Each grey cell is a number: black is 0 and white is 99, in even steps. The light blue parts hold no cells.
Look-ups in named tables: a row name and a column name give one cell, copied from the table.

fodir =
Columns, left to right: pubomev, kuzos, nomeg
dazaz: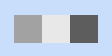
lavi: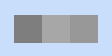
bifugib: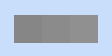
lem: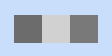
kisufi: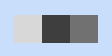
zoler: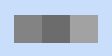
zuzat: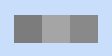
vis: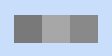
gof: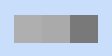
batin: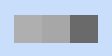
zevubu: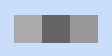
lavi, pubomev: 49
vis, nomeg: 53
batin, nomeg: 41
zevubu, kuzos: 39
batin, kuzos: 65
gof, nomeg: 47
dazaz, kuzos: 90
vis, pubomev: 47
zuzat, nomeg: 53
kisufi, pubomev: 84

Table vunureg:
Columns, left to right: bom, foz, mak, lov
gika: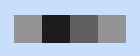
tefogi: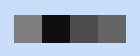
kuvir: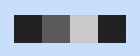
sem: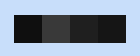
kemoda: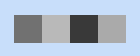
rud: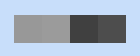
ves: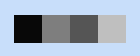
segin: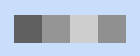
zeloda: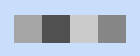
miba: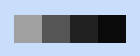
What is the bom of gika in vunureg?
57
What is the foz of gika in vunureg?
11
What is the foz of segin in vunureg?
58
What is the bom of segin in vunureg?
37
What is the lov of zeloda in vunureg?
52
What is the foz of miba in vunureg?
33
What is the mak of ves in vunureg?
33

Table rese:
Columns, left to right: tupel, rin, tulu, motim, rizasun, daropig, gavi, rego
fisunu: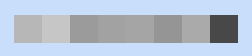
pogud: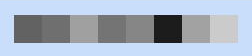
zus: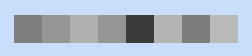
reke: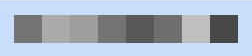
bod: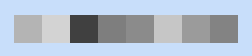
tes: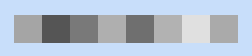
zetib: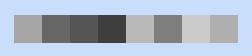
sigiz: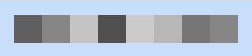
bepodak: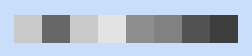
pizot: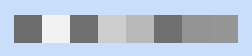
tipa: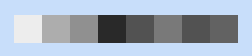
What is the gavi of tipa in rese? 32
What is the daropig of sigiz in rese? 71
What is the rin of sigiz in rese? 52
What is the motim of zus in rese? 58
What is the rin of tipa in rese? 67
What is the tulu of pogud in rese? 62
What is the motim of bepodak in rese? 88
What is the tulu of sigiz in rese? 76
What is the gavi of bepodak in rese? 32
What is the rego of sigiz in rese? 52
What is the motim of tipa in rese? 16
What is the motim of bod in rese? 49
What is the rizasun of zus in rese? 23
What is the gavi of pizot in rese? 57
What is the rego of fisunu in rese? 28
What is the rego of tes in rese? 66
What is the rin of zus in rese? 58
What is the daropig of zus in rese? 70

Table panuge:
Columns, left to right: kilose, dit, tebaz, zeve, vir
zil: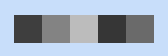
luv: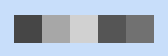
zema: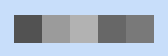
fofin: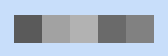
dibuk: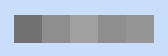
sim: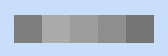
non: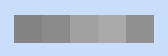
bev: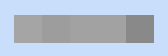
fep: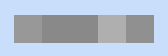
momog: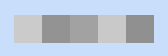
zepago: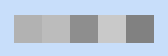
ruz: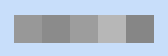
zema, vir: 47
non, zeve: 66
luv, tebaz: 81
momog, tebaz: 63
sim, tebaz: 61
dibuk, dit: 55
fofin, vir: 50
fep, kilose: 59
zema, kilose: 32
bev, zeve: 63
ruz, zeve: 71
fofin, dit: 63
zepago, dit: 73
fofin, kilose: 35
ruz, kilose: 59
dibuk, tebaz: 62
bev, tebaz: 63
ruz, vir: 52
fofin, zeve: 41
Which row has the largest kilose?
momog

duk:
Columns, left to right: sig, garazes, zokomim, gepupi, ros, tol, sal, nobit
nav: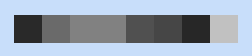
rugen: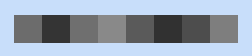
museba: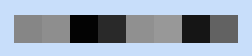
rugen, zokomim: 43
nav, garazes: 41
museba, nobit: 38
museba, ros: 56
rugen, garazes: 20
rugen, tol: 19
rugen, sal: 30
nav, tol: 27
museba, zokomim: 1
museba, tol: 59
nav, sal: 15
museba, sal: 8
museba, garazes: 55
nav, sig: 16

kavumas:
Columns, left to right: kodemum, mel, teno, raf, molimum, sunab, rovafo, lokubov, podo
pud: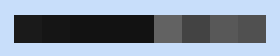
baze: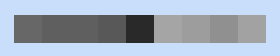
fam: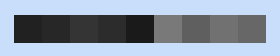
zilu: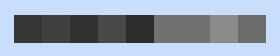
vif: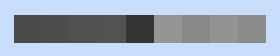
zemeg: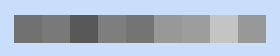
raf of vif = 32
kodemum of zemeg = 44
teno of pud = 7
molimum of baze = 16
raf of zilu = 28
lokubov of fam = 44
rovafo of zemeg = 61
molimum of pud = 7
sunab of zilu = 44
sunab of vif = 58
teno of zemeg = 34
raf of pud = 7
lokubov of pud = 34
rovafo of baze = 61
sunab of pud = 38
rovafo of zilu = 44
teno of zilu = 19
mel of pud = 8
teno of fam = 20
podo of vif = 54
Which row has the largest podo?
baze

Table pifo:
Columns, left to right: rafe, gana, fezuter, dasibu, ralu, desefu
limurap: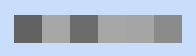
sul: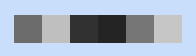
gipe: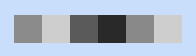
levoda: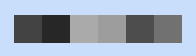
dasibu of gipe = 16
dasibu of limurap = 65
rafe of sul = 42
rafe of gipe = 54
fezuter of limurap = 42
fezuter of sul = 19
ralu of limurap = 64
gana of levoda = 15
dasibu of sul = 14
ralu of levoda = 30
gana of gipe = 80
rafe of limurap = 38
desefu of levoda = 44
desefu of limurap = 54
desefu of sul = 77
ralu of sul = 46
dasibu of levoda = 61
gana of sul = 74

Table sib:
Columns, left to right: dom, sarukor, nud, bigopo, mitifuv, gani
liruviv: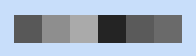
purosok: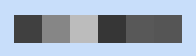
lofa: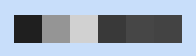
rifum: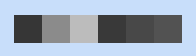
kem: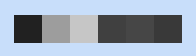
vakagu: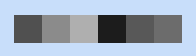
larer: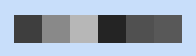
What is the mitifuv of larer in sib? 31
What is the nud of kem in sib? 77
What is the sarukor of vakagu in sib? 54
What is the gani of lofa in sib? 26
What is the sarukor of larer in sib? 53
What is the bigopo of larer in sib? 14
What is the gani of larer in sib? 34
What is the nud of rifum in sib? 73
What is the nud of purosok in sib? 73

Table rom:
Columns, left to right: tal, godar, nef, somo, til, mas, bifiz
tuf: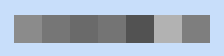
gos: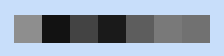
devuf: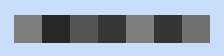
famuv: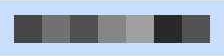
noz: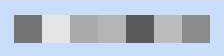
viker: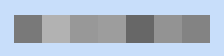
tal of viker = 47
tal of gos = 55
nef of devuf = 33
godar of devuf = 15
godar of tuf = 46
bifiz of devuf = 44

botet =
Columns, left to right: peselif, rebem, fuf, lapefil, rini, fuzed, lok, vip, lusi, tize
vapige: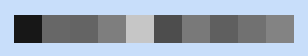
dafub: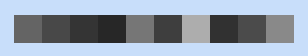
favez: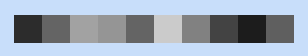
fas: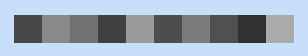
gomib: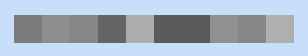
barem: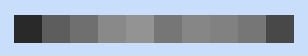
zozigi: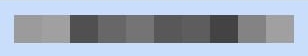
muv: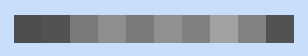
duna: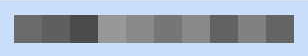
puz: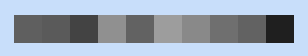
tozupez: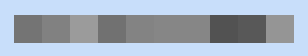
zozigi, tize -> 62
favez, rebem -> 39
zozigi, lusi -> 51
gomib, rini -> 67
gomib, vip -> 56
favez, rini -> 39
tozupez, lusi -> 34
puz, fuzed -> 61
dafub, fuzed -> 24
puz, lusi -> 38
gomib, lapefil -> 39
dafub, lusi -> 29
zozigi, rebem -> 62
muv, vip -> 63
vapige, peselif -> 9
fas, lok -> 48
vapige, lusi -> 44
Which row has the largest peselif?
zozigi

